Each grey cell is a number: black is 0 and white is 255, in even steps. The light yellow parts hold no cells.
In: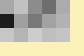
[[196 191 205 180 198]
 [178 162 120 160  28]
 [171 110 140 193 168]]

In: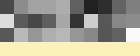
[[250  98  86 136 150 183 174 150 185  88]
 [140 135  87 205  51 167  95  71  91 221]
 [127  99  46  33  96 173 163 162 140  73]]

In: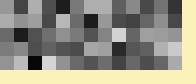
[[170 102  77 104  67 109  83 105 146 212   7 187 147]
 [202 176  96  86  41 159 166  76  83  98  78 136 124]
 [148 156 159 101 211 132  83 122 144 111  81  27 106]
 [ 72 143 102  66  75 152  28 107 183  72 158 145 172]
 [ 52 115  73 137  95 174 174 121  29  79 174  69 152]]

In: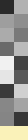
[[ 55 133]
 [164 135]
 [208  58]
 [ 89 229]
 [ 67 241]
 [186 106]
 [121 171]
 [142 158]
 [178  42]]

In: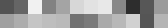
[[180  85 209 184 170 122 113 186 190 197 173 160]
 [155  87  45 136 232 226 215 164 130 241 101  83]]

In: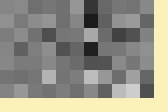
[[ 80 205 187  96 136 111 125 114 121 151 131]
 [102 160 109 151 188 125 116 179 118 112 116]
 [141 119 138  83  81 107 117 136 122 122 135]
 [144 135 120 118  32 101  81 142 126  97 133]
 [130  81  65 107 168 120 118  78 113 140 125]
 [101 154 146  96  27 133 111 148 140 122 144]
 [136 115 119 104  54 150 112 118 111 137 134]]
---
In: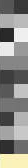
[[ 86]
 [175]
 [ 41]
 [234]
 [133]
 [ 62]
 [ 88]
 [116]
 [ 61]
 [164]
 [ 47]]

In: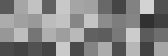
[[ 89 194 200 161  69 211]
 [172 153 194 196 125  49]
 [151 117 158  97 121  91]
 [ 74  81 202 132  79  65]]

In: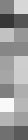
[[130]
 [ 55]
 [194]
 [134]
 [161]
 [166]
 [127]
 [249]
 [181]
 [112]]

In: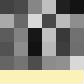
[[ 66 134  32]
 [170 217 187]
 [ 92  23  57]
 [ 82  18  62]
 [101  77 144]]

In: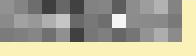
[[146 109 103 130  92 157 131]
 [138 152 197 120 245 138 121]
 [123 134 144 119 102 147 139]]

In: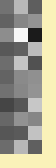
[[114  94]
 [ 98 147]
 [141  27]
 [ 88 188]
 [109  81]
 [ 99 144]
 [113 147]
 [ 69 199]
 [103 134]
 [ 86 194]
 [108  95]]

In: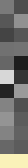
[[122]
 [ 87]
 [ 68]
 [113]
 [102]
 [215]
 [ 35]
 [131]
 [148]
 [131]
 [103]]

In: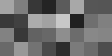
[[165  55  91  86]
 [ 57 172 200 111]
 [130  98 142 136]
 [105 115  44 107]]

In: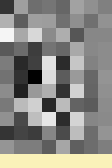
[[ 52 110 102 144]
 [177 159 112 112]
 [245 216 174 135]
 [ 89  61 104 136]
 [124  64  43 130]
 [114   1  92 103]
 [140 153  50 101]
 [121 208 187  91]
 [145 190  44 134]
 [ 52  60  75 109]
 [149 125 166 109]]
